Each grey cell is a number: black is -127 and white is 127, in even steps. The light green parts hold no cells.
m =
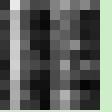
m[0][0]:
-85
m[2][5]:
-53
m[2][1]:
62
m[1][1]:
52
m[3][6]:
-34
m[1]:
[-44, 52, -55, -91, -112, -2, -28, -45, -103, -99]
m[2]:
[-81, 62, -55, -104, -117, -53, -15, -60, -95, -92]
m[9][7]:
-28
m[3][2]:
-39
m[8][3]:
-110
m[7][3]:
-89
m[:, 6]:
[30, -28, -15, -34, -18, -38, 25, -11, -35, 47, 20]
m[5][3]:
-70
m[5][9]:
-94
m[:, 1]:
[105, 52, 62, 65, 78, 75, 80, 71, 39, 44, 38]
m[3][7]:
-58
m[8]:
[-67, 39, -69, -110, -110, -53, -35, -90, -122, -111]
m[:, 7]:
[-16, -45, -60, -58, 10, -75, -69, -52, -90, -28, -47]
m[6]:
[-101, 80, -40, -55, -73, -47, 25, -69, -21, -51]
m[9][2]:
-31
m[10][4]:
-117
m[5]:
[-80, 75, -49, -70, -111, -52, -38, -75, -103, -94]
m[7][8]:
-74
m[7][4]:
-105
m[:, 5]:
[1, -2, -53, -25, -39, -52, -47, -53, -53, -11, -22]
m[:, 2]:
[-9, -55, -55, -39, -23, -49, -40, -48, -69, -31, -67]
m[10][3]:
-76

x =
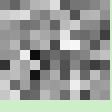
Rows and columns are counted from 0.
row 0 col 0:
-4
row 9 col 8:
-55
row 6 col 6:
-46
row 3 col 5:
22
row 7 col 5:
45
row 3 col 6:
98
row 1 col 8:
49
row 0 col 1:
-28
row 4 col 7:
119
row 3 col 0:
19
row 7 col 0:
52
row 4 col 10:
33
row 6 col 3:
77
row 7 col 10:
6
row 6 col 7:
6
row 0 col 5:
93
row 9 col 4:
58
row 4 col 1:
54
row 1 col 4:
0
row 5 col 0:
19
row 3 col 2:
9
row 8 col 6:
33
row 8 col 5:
26
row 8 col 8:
63
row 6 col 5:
1
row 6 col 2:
31
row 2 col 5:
-28
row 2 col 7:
77
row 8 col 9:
25
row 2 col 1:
17
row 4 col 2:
-21
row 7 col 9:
61

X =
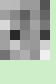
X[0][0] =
58
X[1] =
[31, 8, -31, 17, -26]
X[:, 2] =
[27, -31, -4, 6, 29, 46]
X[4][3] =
25
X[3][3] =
25
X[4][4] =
81
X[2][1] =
31
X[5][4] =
111

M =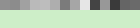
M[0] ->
16
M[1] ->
12
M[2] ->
33
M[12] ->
-26

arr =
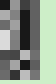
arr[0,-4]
-104
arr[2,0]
-20
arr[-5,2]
-103
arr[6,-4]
-27
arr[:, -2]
[-64, -103, -103, -103, -103, 58, -103, 60]
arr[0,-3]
22
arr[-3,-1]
-16
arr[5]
[-53, -57, 58, -16]
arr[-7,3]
-30
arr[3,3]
-30

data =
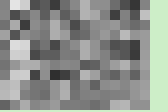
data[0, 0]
4
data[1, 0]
6
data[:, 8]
[50, 50, -13, -20, 44, 45, -36, 52, 3, 0, -6]
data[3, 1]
-43
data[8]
[53, 62, 15, -10, -11, 20, 44, -18, 3, -29, 12, 16, 7, 22, 30]
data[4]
[-20, 92, 86, -32, -12, -55, -6, 11, 44, 18, -15, -47, -40, -65, 26]
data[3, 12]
57
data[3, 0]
33
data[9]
[56, 67, 0, -10, -17, 19, 47, -12, 0, 2, -2, 0, 2, 21, 33]
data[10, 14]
17
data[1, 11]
-64
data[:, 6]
[-18, -34, 1, 28, -6, -4, 8, -65, 44, 47, -4]
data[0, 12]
-49
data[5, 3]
-54
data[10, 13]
17
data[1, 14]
64
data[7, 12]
3
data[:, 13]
[-73, -44, -20, 20, -65, -69, 2, -29, 22, 21, 17]
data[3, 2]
13
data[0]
[4, 100, 78, -49, -37, -68, -18, 8, 50, 15, 14, -18, -49, -73, 3]
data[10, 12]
53
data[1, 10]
0
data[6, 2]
47
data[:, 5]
[-68, 14, 46, 45, -55, -34, 0, -80, 20, 19, 26]
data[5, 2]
76

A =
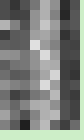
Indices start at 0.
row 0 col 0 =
-50
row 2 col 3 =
18
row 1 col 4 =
48
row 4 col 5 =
2
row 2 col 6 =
-51
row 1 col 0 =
-50
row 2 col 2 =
-46
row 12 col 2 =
-96
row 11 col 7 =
-61
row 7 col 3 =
4
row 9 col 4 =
6
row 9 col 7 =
-68
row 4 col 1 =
-37
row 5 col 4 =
90
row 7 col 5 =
84
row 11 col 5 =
56
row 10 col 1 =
-24
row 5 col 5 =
29
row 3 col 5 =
16
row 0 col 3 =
-9
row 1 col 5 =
2
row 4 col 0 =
-33
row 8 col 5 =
29
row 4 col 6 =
-57
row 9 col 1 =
-62
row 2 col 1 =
1
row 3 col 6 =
-76
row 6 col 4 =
48
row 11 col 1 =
-12
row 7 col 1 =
-37
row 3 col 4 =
38
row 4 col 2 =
-33
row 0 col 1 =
-74
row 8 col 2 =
-8

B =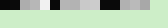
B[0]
-120
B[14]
40
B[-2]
58
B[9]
76
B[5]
-118
